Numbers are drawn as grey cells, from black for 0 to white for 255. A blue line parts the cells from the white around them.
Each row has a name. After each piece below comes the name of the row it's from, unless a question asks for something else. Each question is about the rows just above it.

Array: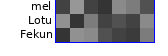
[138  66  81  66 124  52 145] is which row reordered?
Lotu
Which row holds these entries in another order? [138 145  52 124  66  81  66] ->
Lotu
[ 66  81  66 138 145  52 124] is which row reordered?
Lotu
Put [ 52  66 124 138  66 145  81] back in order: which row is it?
Lotu
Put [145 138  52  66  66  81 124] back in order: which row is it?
Lotu

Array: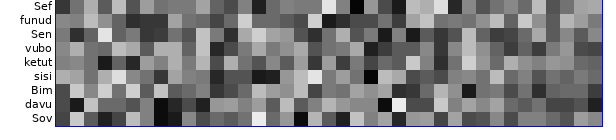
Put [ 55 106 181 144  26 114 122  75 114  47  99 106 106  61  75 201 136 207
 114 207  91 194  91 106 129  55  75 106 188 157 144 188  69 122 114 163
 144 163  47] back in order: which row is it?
Bim
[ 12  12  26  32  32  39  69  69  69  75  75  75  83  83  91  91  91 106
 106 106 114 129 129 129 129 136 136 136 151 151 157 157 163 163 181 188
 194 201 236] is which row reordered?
Sov
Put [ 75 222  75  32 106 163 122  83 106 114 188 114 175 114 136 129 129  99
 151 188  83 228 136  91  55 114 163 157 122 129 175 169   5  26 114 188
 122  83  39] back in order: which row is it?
sisi

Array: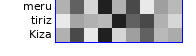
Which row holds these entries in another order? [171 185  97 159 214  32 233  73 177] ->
Kiza
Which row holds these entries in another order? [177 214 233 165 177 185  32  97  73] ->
tiriz
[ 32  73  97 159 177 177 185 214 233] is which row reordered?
meru
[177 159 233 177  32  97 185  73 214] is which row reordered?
meru

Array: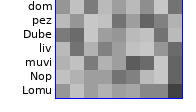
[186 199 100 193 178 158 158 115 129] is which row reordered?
Nop
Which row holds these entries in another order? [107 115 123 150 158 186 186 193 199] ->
Dube
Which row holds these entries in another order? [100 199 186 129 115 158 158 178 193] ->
Nop
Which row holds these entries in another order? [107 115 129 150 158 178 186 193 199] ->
liv
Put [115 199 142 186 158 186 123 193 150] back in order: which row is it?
dom
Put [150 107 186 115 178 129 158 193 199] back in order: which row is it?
liv
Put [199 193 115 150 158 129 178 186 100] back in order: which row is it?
pez

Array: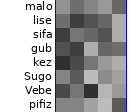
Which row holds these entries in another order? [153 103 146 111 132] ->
malo
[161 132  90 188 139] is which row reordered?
Sugo
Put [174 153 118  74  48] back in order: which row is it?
kez
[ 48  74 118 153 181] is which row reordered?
Vebe
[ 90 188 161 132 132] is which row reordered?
pifiz
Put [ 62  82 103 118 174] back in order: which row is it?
sifa
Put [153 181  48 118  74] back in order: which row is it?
Vebe

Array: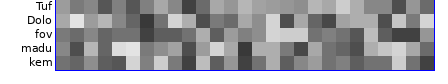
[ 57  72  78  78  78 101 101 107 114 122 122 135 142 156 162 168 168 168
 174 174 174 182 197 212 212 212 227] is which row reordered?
Dolo
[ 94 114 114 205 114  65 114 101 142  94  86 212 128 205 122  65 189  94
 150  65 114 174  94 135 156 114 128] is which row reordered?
kem
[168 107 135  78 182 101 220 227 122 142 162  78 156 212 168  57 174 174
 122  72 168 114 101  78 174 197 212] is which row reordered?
madu
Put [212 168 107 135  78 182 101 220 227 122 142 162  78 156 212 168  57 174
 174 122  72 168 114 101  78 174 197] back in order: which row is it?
madu
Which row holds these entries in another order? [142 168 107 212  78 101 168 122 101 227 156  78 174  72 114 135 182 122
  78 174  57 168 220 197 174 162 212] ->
madu
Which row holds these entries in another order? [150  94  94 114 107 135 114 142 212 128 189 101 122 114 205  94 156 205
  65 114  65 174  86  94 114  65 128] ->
fov

